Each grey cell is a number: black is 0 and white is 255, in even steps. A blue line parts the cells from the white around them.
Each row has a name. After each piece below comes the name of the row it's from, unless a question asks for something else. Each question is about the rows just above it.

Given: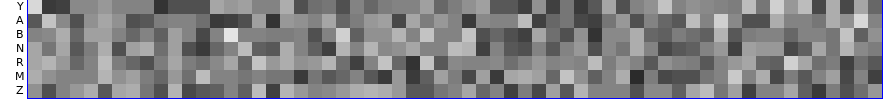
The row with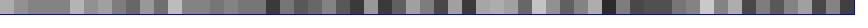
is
M
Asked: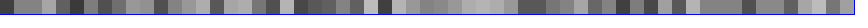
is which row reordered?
Z
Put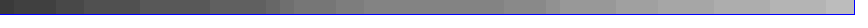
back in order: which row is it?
N
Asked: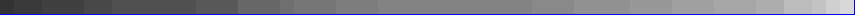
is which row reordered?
Y

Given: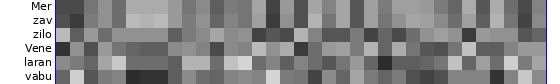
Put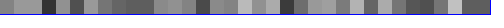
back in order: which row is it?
Vene
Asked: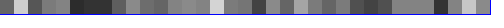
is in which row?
vabu
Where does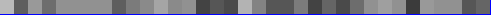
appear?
zilo

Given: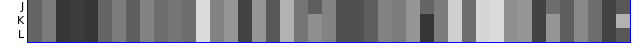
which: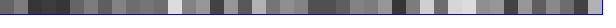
K
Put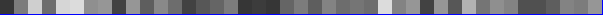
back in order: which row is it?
L

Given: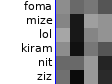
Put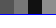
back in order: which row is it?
kiram
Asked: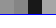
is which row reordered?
lol
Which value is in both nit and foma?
[105]

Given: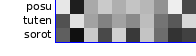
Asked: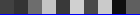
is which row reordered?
sorot
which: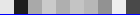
posu
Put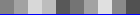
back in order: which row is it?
tuten
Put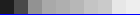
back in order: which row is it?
posu
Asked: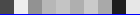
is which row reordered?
posu

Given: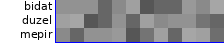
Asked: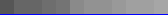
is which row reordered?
mepir
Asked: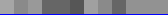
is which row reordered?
bidat
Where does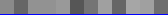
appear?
mepir

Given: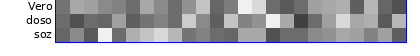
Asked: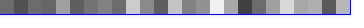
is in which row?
doso
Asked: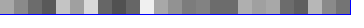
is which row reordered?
Vero
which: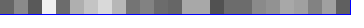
soz
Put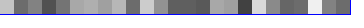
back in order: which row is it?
doso
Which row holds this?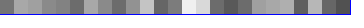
Vero
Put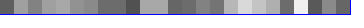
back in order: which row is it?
soz

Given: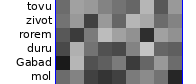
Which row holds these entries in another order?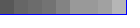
tovu
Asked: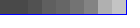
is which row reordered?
duru
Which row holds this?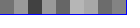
zivot
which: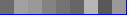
tovu

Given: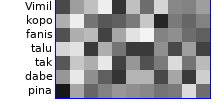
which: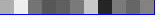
kopo
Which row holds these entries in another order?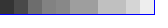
Vimil
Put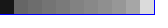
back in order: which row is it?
pina
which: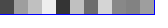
Vimil

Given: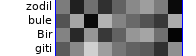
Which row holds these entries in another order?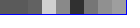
giti
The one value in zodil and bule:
[10]

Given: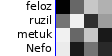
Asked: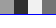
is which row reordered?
ruzil
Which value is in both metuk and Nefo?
[25]
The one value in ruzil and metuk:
[241]

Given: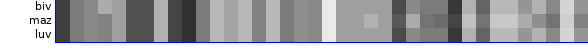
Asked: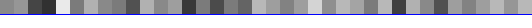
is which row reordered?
luv
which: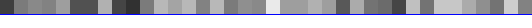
maz
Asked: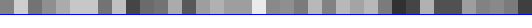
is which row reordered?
maz
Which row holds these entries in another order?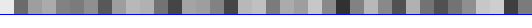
maz
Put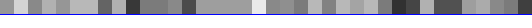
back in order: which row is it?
biv

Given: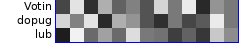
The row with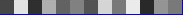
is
Votin
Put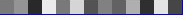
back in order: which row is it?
Votin
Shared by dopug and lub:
[121]

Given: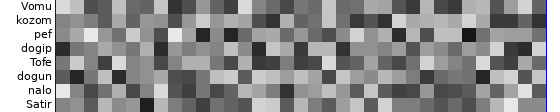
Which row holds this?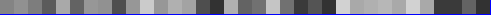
kozom
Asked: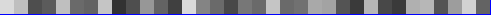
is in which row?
Vomu

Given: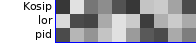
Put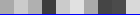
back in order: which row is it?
lor
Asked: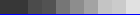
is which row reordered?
Kosip
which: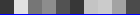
Kosip
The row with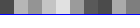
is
pid

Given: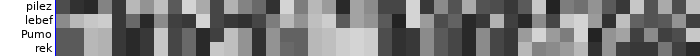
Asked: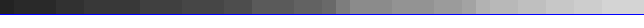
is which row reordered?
Pumo
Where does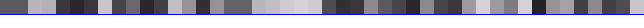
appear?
Pumo
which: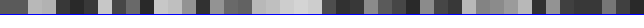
rek
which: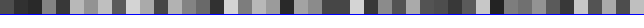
pilez
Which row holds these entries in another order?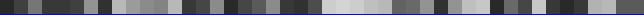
rek
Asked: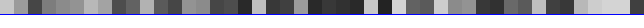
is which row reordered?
Pumo

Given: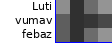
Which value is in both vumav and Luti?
[48]
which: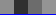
Luti

